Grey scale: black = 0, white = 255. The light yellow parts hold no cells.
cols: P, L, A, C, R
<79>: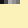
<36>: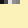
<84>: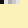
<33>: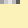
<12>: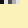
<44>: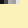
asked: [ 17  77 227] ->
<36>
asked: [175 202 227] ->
<84>
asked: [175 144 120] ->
<79>

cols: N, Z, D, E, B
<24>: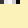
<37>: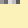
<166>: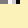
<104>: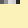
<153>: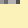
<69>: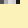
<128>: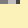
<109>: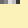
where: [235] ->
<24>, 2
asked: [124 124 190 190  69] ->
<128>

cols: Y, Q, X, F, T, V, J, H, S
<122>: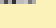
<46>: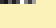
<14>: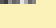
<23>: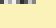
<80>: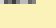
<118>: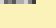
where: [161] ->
<46>, 9
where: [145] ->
<14>, 3
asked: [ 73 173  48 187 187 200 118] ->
<122>

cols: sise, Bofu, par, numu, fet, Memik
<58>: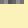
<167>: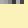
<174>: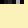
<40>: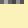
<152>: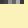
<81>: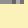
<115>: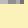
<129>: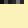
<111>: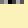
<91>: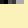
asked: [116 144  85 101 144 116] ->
<58>
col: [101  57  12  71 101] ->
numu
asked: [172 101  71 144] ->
<40>
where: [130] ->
<167>, 3
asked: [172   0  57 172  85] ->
<111>
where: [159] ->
<167>, 2

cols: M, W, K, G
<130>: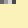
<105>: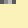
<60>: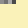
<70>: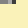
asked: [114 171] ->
<60>
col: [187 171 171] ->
K
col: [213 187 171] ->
K
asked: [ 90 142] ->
<105>

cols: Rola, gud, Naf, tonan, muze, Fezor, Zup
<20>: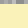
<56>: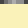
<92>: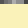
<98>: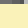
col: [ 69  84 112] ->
Rola
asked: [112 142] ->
<56>
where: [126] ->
<92>, 3

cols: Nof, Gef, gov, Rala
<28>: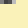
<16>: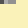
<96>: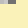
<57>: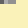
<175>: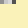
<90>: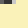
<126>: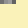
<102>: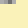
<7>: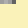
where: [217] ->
<175>, 3
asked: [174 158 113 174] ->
<102>
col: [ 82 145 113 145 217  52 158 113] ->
gov
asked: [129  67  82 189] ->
<28>
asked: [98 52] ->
<90>
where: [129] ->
<28>, 1
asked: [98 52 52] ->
<90>

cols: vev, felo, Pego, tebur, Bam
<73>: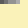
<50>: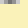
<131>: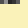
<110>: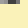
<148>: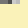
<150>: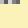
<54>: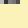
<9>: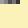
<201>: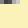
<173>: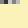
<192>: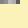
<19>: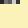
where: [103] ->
<150>, 5
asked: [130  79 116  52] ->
<9>
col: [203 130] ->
tebur

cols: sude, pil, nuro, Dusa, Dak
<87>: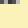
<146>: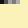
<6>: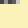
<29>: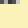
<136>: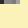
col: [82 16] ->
sude
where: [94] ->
<6>, 4
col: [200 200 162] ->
Dak

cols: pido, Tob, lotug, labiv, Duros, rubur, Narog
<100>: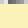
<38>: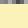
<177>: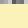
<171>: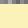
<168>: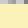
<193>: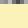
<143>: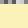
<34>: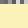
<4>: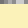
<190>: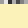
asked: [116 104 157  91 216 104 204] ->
<34>
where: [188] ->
<193>, 3
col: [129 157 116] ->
labiv

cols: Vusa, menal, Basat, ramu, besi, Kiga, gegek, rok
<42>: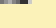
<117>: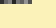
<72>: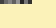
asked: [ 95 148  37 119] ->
<72>
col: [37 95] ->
ramu
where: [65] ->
<72>, 1

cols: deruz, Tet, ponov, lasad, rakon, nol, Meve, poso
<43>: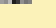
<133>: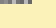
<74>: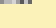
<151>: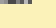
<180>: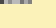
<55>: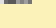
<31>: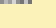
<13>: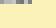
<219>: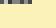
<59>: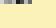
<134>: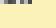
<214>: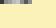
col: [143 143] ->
Tet
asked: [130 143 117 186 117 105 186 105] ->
<133>
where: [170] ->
<180>, 7
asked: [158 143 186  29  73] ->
<59>
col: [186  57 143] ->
ponov

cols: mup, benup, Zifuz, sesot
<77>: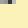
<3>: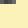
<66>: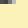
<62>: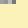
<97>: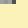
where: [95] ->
<3>, 1
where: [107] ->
<3>, 4
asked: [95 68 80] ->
<3>
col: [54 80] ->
Zifuz

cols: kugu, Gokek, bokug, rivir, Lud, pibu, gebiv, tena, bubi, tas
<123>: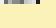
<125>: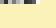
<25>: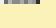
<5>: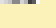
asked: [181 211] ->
<125>
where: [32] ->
<123>, 10
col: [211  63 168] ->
tena
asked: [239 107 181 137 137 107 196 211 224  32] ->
<123>

